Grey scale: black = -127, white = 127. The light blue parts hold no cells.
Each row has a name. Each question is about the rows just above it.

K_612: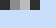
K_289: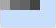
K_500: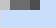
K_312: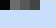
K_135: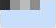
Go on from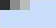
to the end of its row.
[-81]
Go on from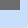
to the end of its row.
[-49]
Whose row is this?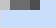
K_500
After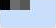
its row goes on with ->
[-59]
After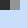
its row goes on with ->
[59 12]
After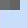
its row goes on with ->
[-59]
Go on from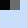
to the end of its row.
[-39 -59]

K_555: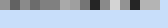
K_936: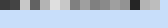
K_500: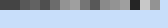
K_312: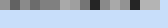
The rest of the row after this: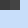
[ 72 -29  52  95  72   0  31   0  10  31  19 -90  52  61]
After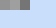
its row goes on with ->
[-39  10  19  31 -90  72  19]
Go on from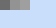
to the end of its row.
[-10 -39  10  19  31 -90  72  19]
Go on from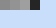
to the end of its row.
[72 19]
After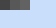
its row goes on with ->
[-48 -19  19  31 -10 -39  10  19  31 -90  72  19]
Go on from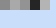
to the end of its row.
[52]

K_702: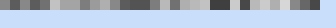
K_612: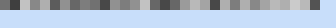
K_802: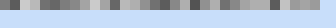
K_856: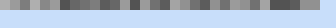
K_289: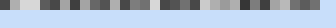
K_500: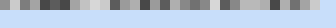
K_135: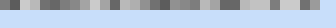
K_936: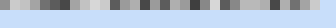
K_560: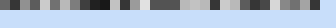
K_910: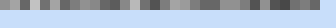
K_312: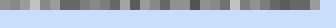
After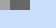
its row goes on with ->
[ 57  66  66  -2  75  75 -14  27]
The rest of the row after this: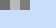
[ -64  -94 -103   66  -73   27   97  -44  -44  -44   57   66   57  -73
   75   57  -35  -73  -55   87    8  -14   36  -73]
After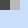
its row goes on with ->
[ 75  47  87   8 -24 -55]
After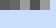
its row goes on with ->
[-14 -35  36  17 -14 -35  17 -14  27  17 -14  36 -44 -44 -35  17  17]

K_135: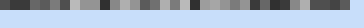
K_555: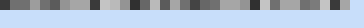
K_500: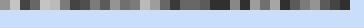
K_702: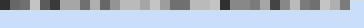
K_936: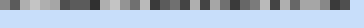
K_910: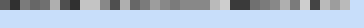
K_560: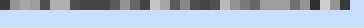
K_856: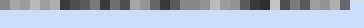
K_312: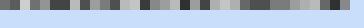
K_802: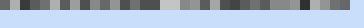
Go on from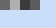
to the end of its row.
[-15  47 -36  29 -48   8 -24  20 -48 -15 -48 -48  68  68   8  20 -36  38
 -48 -59 -36 -15 -36   8   8  20 -79  47  20 -15 -24]
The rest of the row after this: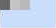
[ -4 -59 -48  -4 -36  20 -15  -4  58  29 -24 -69 -24 -24 -36 -79 -79   8
 -79  29 -15  38 -79 -36  -4  20 -36 -59 -79]
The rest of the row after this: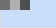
[-79  68  68   8 -48  47 -24  -4  29   8  -4   8   8   8  58  78 -69 -69
 -15  -4   8  47  -4  78 -59  58  29  58]
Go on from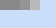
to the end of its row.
[ 29  20 -36 -69 -79  68 -48  -4 -36  29  20  47 -24]

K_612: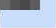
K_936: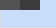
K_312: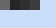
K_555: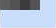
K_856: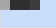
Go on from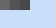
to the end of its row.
[-34]
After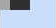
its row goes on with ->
[-67]
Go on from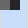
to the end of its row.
[-79 -67]
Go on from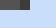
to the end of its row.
[-67]
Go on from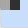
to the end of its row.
[-79 -67]
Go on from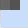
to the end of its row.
[-55 -34]

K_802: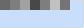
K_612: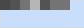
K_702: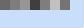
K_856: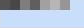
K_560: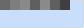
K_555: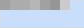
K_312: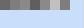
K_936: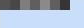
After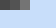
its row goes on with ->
[ 54 -44 -11 -11]
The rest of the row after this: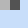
[-11 -11]
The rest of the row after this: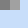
[-55  -1  64 -11]
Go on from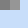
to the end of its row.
[-64  -1  64 -11]
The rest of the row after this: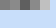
[-1]

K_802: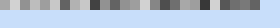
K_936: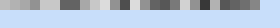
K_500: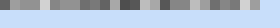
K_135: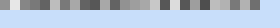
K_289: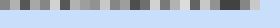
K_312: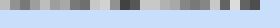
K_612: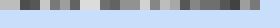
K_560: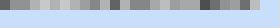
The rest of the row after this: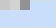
[-61 -40  72  72  50  40   6  -6   6  72 -28  92 -28 -49]
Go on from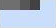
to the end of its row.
[30 -6]
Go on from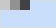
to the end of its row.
[-61   6  72]
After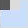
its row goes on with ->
[-40  30 -49  61  50  -6  50 -16]

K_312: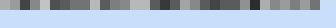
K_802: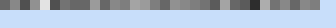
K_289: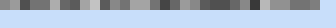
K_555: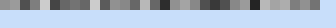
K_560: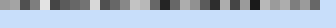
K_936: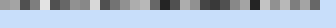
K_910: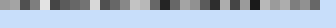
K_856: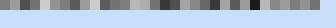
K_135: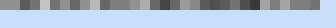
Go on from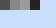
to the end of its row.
[ 56  36  45  -1  17 -12]
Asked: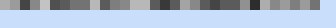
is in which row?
K_312
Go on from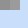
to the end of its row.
[-47  -1  76 -58 -24 -12 -24  76 -36  17   8 -24  56 -24 -82  17  36   8
 -47 -70 -47   8  27 -91  56  36  45  -1  17 -12]
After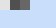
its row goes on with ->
[ 17   8  88 -47 -12  17  45  56 -24 -91 -47  45  17 -58 -70 -47   8  36
 -91  67  17  56  -1  36 -24]

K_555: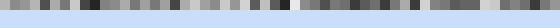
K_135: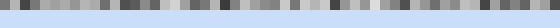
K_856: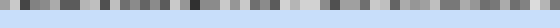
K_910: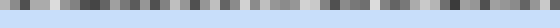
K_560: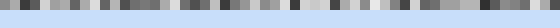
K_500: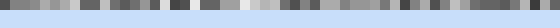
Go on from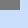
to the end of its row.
[ 43  22 -16  -7  43 -16   2  92  53  -7]
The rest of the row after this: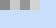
[-36  63 -36 -90 104  11  -7 -47  -7 -16 -68 -36 -16 -68  -7  43 -68  82
   2  -7 -36 -27 -27  82  73 -16   2 -16 -68  -7  22]

